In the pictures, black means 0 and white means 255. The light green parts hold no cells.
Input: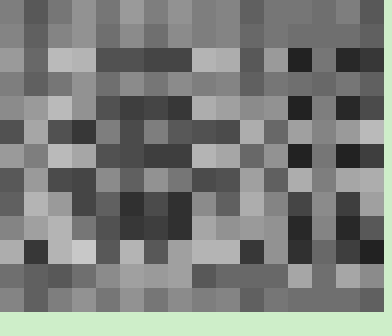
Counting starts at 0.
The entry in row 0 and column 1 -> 88
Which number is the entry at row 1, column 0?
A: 132
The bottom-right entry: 96
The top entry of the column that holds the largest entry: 146
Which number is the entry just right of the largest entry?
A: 88
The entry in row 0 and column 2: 118
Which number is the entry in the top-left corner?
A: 126
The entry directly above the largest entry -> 118
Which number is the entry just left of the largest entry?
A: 180
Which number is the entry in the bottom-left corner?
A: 132
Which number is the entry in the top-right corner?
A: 88
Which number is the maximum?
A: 200
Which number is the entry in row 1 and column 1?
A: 96
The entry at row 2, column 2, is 186

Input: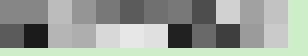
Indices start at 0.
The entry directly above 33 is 120
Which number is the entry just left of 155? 62
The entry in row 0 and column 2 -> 188
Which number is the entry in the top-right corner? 194
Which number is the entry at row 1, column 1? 27
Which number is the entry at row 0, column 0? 134
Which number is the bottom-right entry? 202

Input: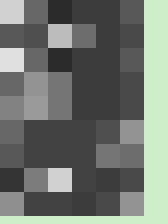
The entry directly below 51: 142
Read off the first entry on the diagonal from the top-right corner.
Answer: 87
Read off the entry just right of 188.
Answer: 109
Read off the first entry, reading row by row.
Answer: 208
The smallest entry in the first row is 44
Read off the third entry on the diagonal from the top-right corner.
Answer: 59
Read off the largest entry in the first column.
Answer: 223
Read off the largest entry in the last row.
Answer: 148
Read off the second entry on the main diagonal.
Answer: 80
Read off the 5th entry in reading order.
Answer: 59
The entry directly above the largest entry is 87

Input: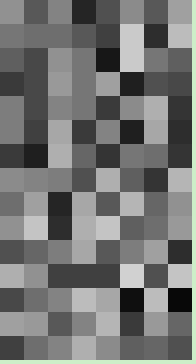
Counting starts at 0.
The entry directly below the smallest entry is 102
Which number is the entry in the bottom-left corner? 64
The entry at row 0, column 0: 145
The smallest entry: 8
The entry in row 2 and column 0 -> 95
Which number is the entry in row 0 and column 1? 88
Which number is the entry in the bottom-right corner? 80
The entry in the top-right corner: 160
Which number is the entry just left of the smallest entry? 188
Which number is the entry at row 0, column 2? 131
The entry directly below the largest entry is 15
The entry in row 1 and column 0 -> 118
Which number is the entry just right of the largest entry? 80
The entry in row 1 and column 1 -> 110
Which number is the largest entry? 209
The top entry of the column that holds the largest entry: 139
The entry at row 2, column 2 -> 145
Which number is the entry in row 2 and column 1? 72
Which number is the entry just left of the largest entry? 64
